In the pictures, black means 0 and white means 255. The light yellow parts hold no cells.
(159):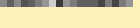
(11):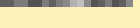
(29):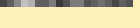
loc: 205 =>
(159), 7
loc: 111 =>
(29), 14
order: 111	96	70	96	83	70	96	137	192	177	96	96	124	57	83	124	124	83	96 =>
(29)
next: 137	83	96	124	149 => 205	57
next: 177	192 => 137	83

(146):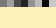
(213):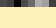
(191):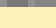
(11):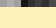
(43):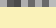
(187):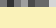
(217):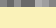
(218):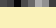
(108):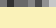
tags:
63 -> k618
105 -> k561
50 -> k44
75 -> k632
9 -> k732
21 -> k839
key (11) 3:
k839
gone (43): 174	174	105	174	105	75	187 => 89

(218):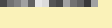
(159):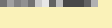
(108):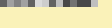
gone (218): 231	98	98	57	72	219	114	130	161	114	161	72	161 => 85
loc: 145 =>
(159), 3

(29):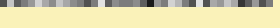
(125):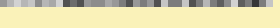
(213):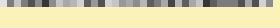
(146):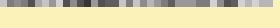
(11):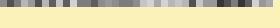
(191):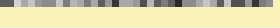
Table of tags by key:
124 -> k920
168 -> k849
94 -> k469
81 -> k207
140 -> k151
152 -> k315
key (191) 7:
k151
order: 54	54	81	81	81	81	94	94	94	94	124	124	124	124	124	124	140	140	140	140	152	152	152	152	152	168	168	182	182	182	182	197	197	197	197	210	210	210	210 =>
(11)
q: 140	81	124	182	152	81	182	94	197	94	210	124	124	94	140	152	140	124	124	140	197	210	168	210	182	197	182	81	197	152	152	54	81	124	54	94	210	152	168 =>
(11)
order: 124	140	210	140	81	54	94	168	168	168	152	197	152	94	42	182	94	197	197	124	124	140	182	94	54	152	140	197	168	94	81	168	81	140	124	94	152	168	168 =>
(191)
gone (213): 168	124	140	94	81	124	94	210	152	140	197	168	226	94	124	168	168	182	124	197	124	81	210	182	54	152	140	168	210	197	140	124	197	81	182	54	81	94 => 69
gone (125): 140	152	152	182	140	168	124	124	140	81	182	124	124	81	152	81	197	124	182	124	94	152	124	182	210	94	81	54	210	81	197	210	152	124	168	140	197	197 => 108

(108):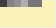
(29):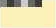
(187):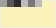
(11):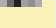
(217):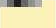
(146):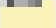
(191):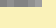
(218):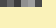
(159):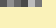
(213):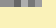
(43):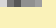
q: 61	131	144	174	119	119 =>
(108)
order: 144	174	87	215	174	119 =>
(146)

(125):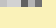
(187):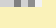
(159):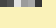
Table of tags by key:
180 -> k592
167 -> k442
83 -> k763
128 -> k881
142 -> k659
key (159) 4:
k442
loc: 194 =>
(125), 0
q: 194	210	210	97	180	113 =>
(125)
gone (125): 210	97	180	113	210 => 194
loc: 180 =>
(125), 4
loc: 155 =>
(159), 3

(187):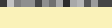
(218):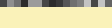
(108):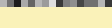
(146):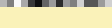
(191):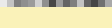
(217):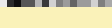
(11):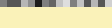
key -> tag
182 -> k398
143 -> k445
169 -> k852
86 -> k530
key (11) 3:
k398
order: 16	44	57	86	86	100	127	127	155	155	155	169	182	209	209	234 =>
(217)
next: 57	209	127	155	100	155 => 155	209
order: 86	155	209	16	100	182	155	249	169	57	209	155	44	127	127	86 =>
(146)
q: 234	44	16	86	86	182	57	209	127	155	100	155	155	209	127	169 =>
(217)

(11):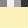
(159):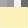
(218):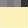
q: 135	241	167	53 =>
(11)
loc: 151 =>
(159), 1
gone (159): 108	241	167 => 151
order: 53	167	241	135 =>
(11)
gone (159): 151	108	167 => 241
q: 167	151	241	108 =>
(159)
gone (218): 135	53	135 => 121

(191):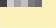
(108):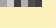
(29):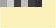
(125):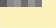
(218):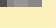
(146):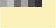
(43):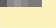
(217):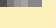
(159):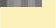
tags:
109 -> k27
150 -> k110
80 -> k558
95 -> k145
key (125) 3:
k27
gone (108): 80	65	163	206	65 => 176
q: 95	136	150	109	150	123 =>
(125)
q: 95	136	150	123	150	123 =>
(159)
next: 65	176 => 80	65

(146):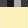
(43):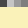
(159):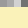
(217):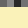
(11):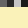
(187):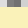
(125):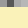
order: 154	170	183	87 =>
(125)
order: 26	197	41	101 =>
(11)
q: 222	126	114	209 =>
(187)
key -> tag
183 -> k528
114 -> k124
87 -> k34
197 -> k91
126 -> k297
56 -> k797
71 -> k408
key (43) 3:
k297

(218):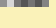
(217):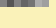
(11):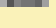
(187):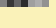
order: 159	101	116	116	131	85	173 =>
(11)
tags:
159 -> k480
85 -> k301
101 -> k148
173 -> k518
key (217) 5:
k518
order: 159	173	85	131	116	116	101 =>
(11)
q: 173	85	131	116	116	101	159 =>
(11)

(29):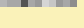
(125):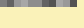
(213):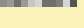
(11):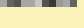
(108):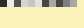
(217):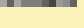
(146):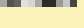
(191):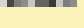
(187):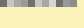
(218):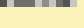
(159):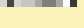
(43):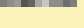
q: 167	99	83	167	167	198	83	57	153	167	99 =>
(11)
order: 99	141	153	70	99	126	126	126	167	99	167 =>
(217)
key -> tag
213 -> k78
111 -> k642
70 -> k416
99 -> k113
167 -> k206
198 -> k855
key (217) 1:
k113
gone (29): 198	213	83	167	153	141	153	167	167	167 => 182

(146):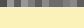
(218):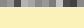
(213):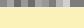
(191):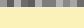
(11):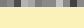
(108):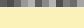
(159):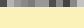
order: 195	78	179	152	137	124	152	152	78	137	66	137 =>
(159)
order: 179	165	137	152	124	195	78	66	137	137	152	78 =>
(218)

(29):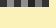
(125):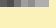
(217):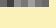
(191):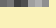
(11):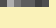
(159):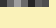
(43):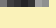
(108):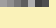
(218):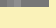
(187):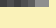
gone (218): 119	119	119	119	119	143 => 131
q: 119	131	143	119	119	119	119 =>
(218)
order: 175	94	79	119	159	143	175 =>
(125)
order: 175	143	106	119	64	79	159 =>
(191)

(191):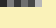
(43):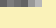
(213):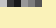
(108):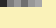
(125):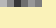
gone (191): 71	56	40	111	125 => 184
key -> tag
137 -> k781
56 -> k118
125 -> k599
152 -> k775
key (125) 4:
k775
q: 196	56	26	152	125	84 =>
(213)
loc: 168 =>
(108), 5
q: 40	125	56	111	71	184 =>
(191)
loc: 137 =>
(125), 1

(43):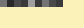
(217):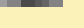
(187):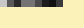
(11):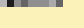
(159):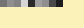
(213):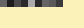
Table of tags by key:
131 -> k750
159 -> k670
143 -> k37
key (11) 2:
k37
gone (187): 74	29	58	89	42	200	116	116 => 17

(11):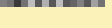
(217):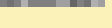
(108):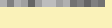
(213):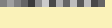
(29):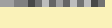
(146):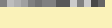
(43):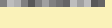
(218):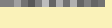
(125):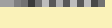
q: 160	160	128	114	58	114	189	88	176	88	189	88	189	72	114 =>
(125)
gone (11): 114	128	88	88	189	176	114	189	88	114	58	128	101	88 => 160
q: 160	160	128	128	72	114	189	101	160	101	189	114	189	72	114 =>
(29)
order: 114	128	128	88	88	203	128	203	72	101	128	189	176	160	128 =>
(146)
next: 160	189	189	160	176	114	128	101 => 128	114
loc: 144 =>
(213), 5
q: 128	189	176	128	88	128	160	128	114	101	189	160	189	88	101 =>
(43)

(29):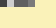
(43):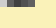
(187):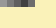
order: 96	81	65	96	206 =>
(43)
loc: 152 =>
(187), 0
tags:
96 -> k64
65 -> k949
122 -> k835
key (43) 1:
k64
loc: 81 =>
(43), 3

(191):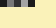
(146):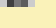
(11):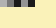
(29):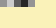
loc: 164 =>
(191), 3
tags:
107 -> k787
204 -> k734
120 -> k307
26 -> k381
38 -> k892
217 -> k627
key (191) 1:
k307
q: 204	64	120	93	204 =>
(146)
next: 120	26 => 148	26
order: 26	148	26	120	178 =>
(11)
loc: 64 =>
(146), 1

